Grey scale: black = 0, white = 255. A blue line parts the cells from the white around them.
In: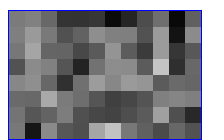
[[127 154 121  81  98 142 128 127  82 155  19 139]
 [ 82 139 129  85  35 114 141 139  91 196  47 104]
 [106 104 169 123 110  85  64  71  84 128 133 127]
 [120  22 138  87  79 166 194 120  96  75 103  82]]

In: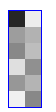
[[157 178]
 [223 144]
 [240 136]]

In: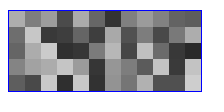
[[110 199  57  62 101  62 169  81 125  73 121 173]
 [132 162 172 197 155  54 150 125  91 195  58 195]]

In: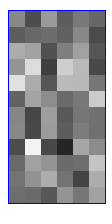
[[ 93 104 109  97 136  75]
 [148 220  62 206 185  73]
 [ 99 164 140 105 120 203]
 [136  73 155  93 124 112]
 [105 160 147 107 110 196]
 [110 107  87 147 119 162]]

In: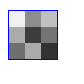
[[171  60 116]]

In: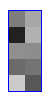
[[ 33 177]
 [107 115]]

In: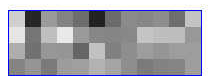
[[230 118 191 232 154 135 133 136 196 190 189 152]
 [132 149 122 156 159 178 165 142 123 130 133 158]]

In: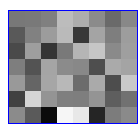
[[ 89 129 156 186  56 164 126 157]
 [126  83 165 139 136  78 170 164]
 [ 65 213 148 127 126 148  94 113]]

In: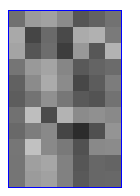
[[169  69 106  73 171 177 122]
 [117 153 164 134  89 100 107]
 [ 93 115 144 119  89  83 114]
 [105 125 137  69  44  80 148]
 [117 159 166 129  86 103 100]]
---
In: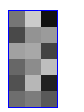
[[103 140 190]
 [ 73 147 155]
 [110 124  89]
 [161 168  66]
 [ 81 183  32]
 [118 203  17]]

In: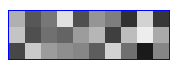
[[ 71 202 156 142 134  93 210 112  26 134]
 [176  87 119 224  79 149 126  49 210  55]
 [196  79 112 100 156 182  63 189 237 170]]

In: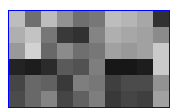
[[189 111 189 146 111 119 189 181 167  49]
 [ 75 104 132  69  97 126  57  69  63 161]
 [175 195 119  57  49 132 175 167 161 139]
 [153 210 104 139 111 119 161 153 161 202]
 [ 69 104  97  57 126 119  63  75  75 146]
 [ 35  29  43  90  82 126  23  23  29 202]]

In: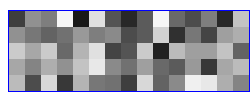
[[187  76 216  56 180 119 113  62 216  99 138 240 232 174 132]
 [203 167 203 105 180 224  68  84 203  33 187 159 159 195  99]
 [167 132 174 145 195 232 138 113 159 105  91 153  56 167 187]
 [ 62 145 126 246  25 224  84  40  91 246 105  76 126  40 195]
 [145 119  99 113 153 126 138  76  91 210  48 119  68 159 174]]

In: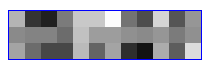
[[138 131 131 108 193 157 157 144 138 150 123 144]
 [164 108  71  71 186 100 164  46  19 172  93 220]
 [180  52  32 123 200 200 252 115  77 213  85 150]]

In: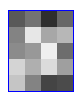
[[139 152 239 109]
 [212 175 219 159]
 [131 231 167 183]
 [197 131  68  75]
 [ 89 115  46 103]]

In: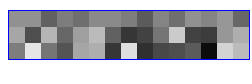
[[166  78 181 103 159 187  97  54  66 117 203  66  60 151 174]
 [125 230 117  84 166 174  54 223  48  72  78  91  12 211 187]
 [145 145  97 125 111 138 138 125  91 132 111 145 132 151 103]]

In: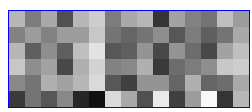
[[136 116 176 162 183 218  87  64 148 148 101 176 101 109 169]
 [183 124 169  80 183 205 124 169 183  52 162 130 116 191 156]
 [199 142 162  72 176 211 130 136 176  58 109 124 142 199 205]
 [183  95 142  95 191 226  87  95 148  72 148 109  72 162 191]
 [130 156 130 156 156 199 116 101 116 142  87 124  95 116 169]
 [ 58 116  87 136  38  16 218 169  80 234  64 156 248  52 183]]
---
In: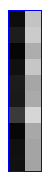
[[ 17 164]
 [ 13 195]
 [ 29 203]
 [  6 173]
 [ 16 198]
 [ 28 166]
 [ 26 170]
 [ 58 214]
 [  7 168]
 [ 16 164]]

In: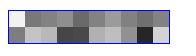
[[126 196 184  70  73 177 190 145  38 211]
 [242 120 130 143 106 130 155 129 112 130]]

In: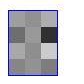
[[134 146 125]
 [158 145 173]
 [110 153  48]
 [168 142 203]]

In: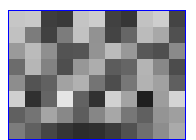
[[124  96  70  53  44  47  59  81 111 141 170]
 [198 201  62  57 196 205  65  54 194 206  68]
 [193 124  65 124 194 146  68 102 187 168  80]
 [154 187 143  83  85 147 187 152  88  79 138]
 [108 182 130  78 151 173  92 101 180 136  76]
 [141  83  97 162 177 116  77 119 178 161  95]
 [207  48 101 229  98  49 209 163  31 157 212]
 [ 96 116 165 136  93 134 167 119  96 148 159]]

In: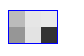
[[150 227  51]
 [187 230 233]]

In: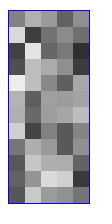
[[ 86 201 155 145 117]
 [130 177 154  98 143]
 [217  62 114 139 111]
 [ 66 228 102 122  48]
 [ 79 189 171 143  60]
 [237 190 136  95 168]
 [179  95 159 156 163]
 [175 105 157 166 188]
 [207  68 129  89 132]
 [118 174 153  89 144]
 [ 88 198 174 173  99]
 [ 98 148 218 208  58]]
